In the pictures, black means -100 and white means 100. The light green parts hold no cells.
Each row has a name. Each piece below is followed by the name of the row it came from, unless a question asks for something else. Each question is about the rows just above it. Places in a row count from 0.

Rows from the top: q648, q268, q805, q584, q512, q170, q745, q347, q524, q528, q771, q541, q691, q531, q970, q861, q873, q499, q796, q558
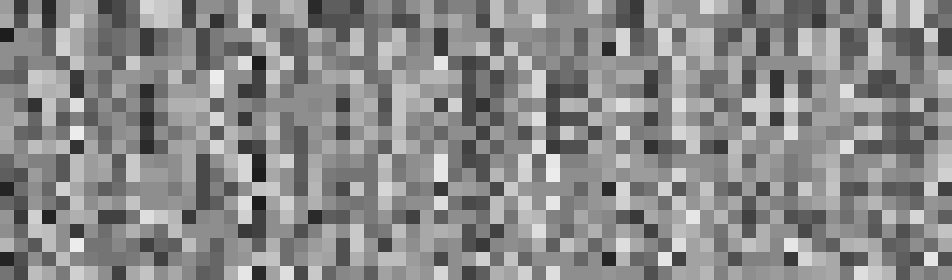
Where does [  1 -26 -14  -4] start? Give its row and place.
q584, 6
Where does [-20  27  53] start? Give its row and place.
q541, 65
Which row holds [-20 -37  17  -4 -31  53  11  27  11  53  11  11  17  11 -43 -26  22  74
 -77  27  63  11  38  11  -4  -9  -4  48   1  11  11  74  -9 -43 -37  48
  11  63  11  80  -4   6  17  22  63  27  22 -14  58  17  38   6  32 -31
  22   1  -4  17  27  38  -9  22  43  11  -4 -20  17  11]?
q970
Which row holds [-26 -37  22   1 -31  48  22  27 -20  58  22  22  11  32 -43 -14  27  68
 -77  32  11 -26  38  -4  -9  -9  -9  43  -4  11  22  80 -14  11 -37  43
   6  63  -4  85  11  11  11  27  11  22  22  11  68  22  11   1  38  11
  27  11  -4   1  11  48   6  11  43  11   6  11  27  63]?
q691
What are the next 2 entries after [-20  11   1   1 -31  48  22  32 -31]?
[58 11]
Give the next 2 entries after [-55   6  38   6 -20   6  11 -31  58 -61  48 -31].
[27 22]
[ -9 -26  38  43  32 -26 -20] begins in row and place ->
q499, 58

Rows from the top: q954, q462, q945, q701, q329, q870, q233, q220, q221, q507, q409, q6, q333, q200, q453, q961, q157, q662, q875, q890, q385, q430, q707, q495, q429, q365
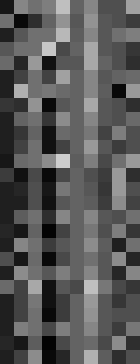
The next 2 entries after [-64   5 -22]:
[  5 -32]
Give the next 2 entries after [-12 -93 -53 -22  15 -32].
[-38 -38]
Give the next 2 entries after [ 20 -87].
[-32 -32]
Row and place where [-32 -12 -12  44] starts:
q945, 1
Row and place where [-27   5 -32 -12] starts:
q945, 5
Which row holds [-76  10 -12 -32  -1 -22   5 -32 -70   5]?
q890
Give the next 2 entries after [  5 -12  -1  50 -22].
[  5 -38]

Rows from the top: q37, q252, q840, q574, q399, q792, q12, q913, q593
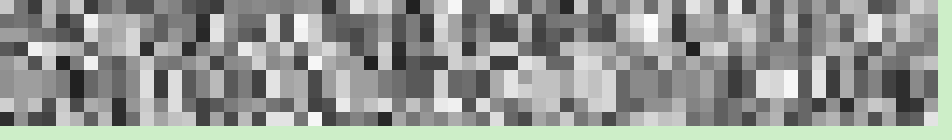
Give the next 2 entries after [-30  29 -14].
[ 24 -14]
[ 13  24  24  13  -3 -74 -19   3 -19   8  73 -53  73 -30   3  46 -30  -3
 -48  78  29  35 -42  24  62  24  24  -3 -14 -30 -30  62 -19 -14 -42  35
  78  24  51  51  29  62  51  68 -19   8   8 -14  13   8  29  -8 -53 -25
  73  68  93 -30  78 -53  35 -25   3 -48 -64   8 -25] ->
q792
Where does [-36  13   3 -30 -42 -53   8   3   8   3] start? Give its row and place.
q37, 10
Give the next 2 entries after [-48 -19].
[  3 -14]
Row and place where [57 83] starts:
q840, 61
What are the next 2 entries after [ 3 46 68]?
[51 57]

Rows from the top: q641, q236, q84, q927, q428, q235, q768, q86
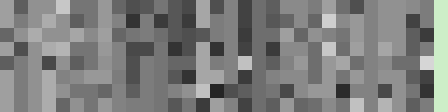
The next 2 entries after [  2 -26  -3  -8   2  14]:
[ 51 -71]
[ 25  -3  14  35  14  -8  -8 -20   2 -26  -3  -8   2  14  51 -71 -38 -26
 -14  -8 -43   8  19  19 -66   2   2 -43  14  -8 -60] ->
q768
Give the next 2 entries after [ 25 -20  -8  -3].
[-14 -32]
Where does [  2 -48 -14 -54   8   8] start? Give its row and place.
q927, 16

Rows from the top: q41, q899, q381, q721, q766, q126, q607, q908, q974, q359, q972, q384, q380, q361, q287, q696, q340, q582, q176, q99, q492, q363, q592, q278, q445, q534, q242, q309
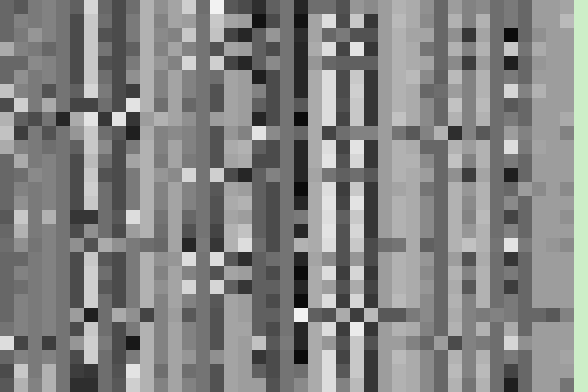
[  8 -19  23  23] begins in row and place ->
q287, 36
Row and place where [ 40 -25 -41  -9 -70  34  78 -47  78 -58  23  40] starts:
q287, 17
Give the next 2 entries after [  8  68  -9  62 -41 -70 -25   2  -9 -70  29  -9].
[-25 -14]
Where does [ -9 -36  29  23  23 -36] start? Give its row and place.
q309, 14
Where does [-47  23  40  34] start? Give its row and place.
q492, 26
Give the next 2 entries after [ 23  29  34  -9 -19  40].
[18 40]
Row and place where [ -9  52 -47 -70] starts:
q381, 14

